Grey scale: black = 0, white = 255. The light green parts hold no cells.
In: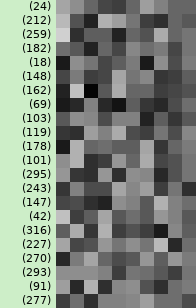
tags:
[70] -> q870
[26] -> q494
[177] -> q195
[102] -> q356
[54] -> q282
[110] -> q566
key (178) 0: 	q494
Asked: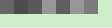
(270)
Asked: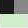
(316)
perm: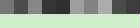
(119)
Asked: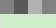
(147)

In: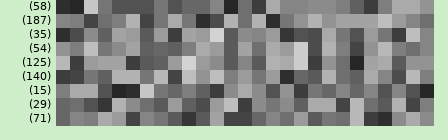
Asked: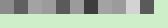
(35)
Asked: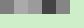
(71)
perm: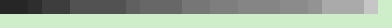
(15)
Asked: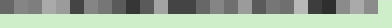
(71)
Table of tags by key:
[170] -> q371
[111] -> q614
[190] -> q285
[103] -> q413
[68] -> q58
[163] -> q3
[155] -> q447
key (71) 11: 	q3
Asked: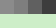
(58)
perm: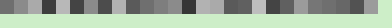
(29)

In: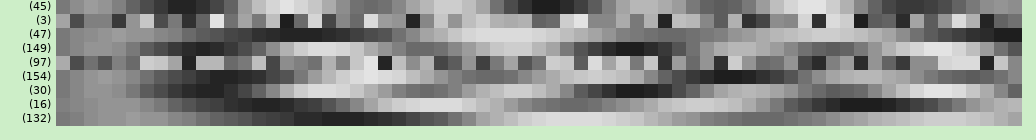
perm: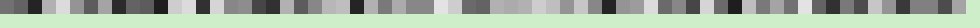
(3)
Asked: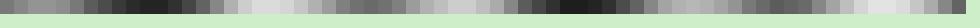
(30)
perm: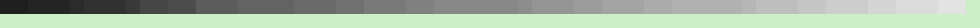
(30)

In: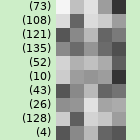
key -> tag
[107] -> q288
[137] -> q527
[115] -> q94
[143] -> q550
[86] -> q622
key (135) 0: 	q527
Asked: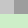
(128)
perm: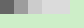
(108)

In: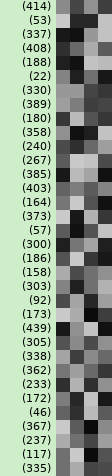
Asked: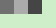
(335)
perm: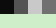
(117)
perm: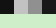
(439)
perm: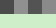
(305)

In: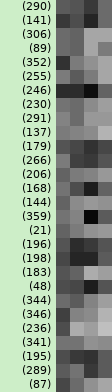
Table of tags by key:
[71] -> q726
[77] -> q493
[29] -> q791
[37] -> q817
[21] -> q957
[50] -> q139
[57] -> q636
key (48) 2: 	q791
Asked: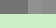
(341)

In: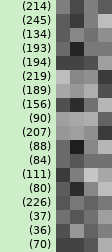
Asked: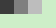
(245)
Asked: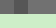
(84)
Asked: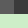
(245)

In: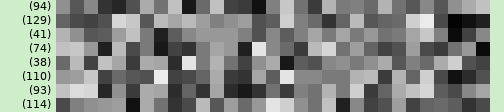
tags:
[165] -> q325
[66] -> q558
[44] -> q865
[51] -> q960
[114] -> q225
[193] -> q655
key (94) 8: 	q655
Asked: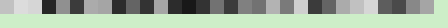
(93)
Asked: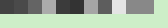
(110)
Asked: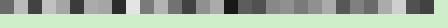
(38)
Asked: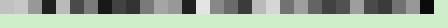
(74)

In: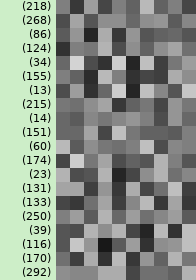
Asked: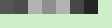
(39)
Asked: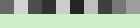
(34)
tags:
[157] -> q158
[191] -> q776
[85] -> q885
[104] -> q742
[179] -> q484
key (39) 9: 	q776
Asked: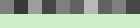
(218)

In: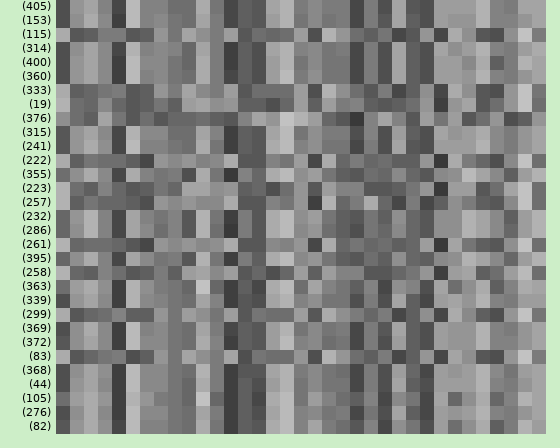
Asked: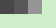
(115)
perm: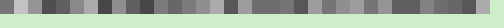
(299)
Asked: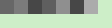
(299)
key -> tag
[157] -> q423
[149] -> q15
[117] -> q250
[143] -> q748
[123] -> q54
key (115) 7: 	q15
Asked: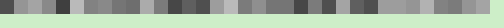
(360)
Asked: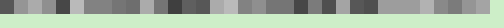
(241)
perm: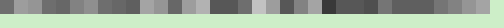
(223)

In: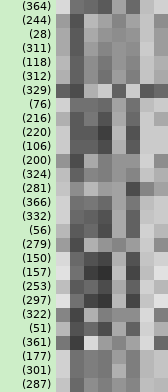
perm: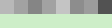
(244)
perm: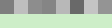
(287)
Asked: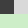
(361)
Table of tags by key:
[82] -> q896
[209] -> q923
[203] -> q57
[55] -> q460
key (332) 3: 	q896
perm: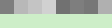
(301)
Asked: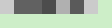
(106)

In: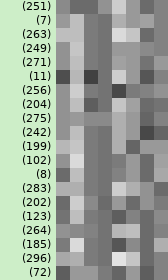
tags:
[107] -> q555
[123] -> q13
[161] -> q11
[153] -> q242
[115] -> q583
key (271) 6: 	q583
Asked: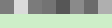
(185)
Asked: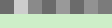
(202)
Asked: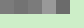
(102)
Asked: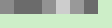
(251)

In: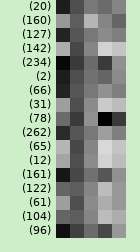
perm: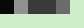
(234)
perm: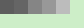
(122)
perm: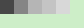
(65)

